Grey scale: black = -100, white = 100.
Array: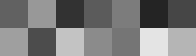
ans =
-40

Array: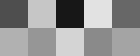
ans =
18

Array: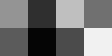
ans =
-96

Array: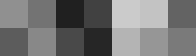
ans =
7

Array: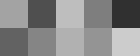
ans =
4

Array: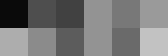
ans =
9
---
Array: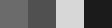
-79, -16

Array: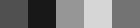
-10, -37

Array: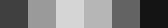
-84, -50

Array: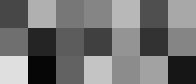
32, 75

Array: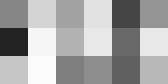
17, 55

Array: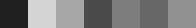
14, -75

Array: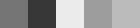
47, -8

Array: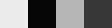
-57, 85
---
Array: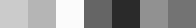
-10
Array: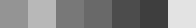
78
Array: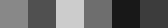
-53
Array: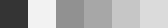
72
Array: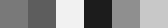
57
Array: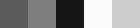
61
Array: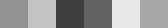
31
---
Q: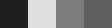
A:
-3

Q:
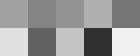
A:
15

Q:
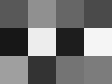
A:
-20

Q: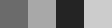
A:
-72

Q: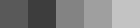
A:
3

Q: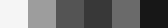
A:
-34
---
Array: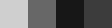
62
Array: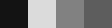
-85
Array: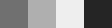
-12
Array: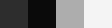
-65
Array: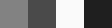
2
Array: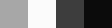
31
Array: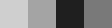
62
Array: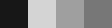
-82
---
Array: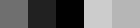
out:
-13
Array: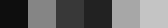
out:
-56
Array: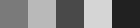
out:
-4
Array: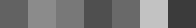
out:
-23
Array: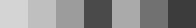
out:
-11
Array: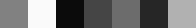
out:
-46
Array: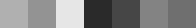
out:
-13
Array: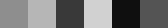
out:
-34
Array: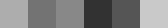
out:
-10
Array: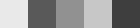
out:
14
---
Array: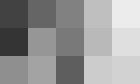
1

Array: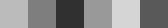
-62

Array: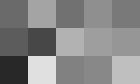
-11

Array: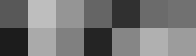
17

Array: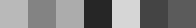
35

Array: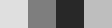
-69

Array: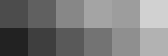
6

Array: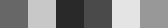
-68
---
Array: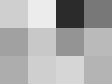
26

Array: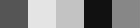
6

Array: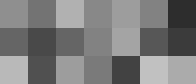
23

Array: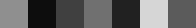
-74

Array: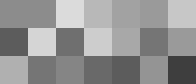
27

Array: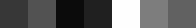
99

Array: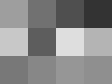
57
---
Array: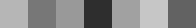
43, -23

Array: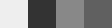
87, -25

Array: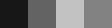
-82, 2

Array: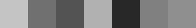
54, 12

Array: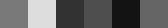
-5, -21

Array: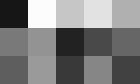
-83, -49

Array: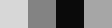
69, 30

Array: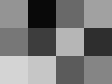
16, 4

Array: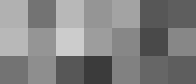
39, -26

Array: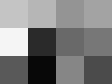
54, -41
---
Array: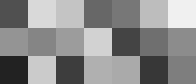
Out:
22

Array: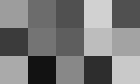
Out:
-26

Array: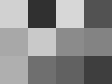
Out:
9

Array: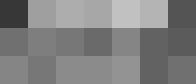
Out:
-7

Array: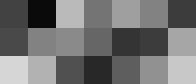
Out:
8

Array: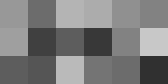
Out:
-27

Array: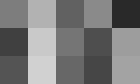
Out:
-8

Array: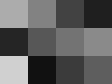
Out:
-10

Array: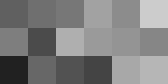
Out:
37
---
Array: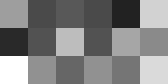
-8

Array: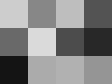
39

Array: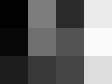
-46

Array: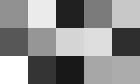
30

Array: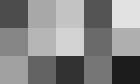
-7

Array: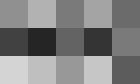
55

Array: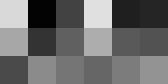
-3
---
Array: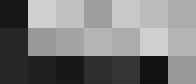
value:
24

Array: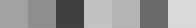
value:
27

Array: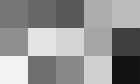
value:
13

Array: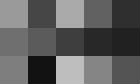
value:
-29

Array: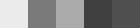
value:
-4

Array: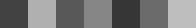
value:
-16

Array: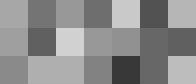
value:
14

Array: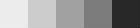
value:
26

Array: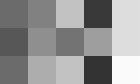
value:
12

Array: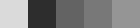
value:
-6
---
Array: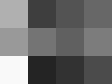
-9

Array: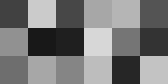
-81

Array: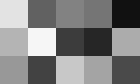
93

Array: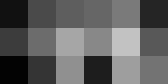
-15

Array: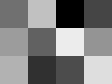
-24

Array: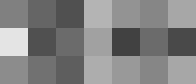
-37
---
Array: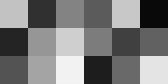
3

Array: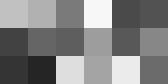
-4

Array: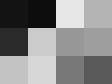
81

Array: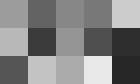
6

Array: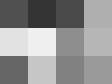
-42

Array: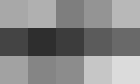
-1

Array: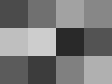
27

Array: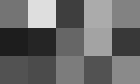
-51

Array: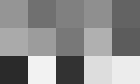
0
